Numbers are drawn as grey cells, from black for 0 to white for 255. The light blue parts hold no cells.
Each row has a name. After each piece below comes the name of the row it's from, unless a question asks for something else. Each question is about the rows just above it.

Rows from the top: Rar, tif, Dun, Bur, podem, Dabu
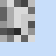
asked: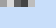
Rar
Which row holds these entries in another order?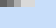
Dabu
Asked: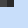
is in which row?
podem
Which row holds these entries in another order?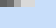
tif
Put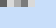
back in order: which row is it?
Dabu

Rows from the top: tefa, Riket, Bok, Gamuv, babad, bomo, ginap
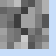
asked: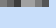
Gamuv
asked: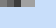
Gamuv
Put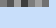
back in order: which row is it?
Bok
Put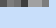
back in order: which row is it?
Bok

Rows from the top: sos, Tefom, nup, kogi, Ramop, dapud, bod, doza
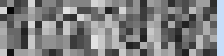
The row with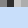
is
Ramop
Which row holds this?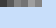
Tefom

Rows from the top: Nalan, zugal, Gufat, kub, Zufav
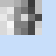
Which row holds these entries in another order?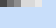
Zufav
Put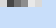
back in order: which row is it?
Zufav

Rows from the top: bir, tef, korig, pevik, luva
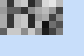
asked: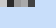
korig
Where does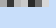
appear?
bir
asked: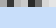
bir
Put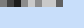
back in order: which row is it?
luva

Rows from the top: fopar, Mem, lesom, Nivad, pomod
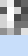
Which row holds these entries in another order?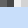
fopar
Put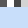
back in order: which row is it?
Mem
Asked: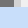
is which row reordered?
Nivad
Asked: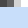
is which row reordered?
lesom
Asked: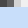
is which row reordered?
fopar
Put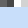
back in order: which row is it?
lesom
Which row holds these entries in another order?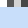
Mem

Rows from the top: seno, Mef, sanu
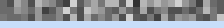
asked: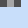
Mef
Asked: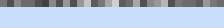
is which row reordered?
sanu

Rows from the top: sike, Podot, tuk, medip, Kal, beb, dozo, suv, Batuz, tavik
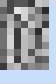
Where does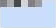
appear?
tuk
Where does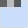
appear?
suv
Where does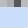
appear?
beb

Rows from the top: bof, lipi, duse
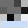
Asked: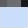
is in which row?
lipi

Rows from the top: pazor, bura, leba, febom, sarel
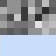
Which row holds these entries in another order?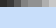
bura
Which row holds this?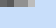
sarel
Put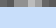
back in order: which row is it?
sarel

